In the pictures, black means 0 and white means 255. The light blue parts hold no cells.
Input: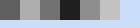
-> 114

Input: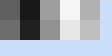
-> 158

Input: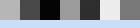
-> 4

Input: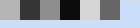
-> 142

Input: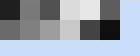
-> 80

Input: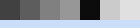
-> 128

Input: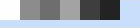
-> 110

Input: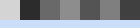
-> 105

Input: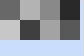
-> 137

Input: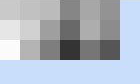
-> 187
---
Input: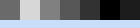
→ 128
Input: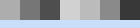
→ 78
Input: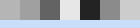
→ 99
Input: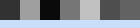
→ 10
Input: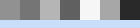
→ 181
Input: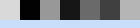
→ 152
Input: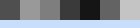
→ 126
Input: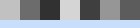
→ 49
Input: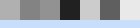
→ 146
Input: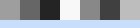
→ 36
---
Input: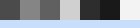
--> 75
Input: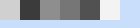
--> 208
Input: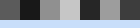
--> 91
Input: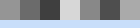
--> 149
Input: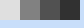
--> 223
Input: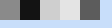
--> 138
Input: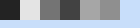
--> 35
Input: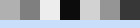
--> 176
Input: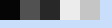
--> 5
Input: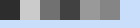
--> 45
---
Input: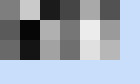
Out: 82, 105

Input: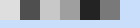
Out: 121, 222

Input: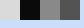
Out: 83, 218

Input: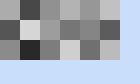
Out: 193, 139

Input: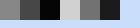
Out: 27, 135

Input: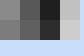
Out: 193, 124

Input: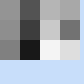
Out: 168, 128

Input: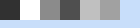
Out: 161, 49
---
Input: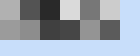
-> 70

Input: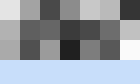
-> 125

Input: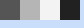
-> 181

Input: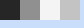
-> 144

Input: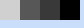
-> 87

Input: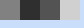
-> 47

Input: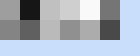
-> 144

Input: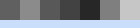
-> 39

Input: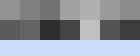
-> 192
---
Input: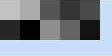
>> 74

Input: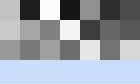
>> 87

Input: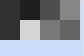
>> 134

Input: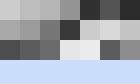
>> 197

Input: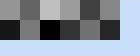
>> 134

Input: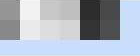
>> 72

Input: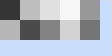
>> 152

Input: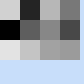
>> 72

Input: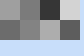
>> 211

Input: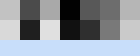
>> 182
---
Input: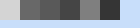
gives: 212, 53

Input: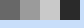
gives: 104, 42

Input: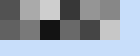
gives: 82, 199

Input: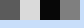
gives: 91, 127

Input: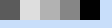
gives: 91, 1

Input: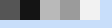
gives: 85, 242

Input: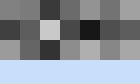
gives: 129, 167

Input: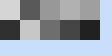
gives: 213, 33

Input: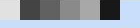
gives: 225, 24

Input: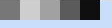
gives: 119, 15
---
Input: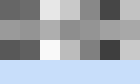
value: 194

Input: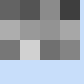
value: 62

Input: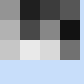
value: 86

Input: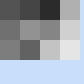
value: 176

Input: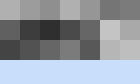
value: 123

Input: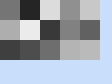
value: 200
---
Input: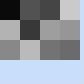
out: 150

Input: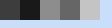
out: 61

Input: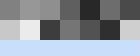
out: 61

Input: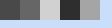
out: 73

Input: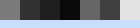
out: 31

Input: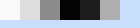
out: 221
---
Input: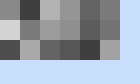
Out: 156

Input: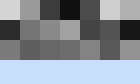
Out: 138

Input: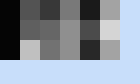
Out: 102

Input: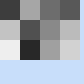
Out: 137

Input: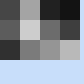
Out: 108

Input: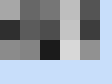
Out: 77

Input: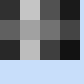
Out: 114

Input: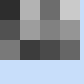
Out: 129

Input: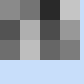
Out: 76

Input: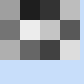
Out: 197
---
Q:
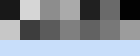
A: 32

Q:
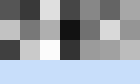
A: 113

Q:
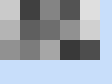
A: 110

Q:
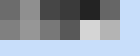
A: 58

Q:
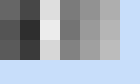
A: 116

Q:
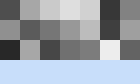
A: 188

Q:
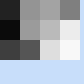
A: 155

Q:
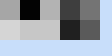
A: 179
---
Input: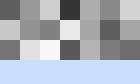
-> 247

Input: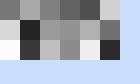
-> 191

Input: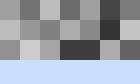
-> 166

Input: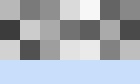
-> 158

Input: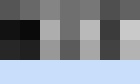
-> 152

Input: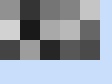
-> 38
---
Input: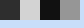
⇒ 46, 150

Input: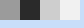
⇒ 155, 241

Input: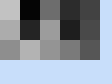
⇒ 194, 86

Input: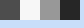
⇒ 77, 38

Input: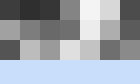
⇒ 61, 138

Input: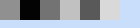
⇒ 144, 217
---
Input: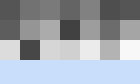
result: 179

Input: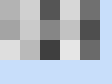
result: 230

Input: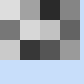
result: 85

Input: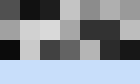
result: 43

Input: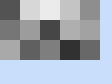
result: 49

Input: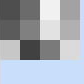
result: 122
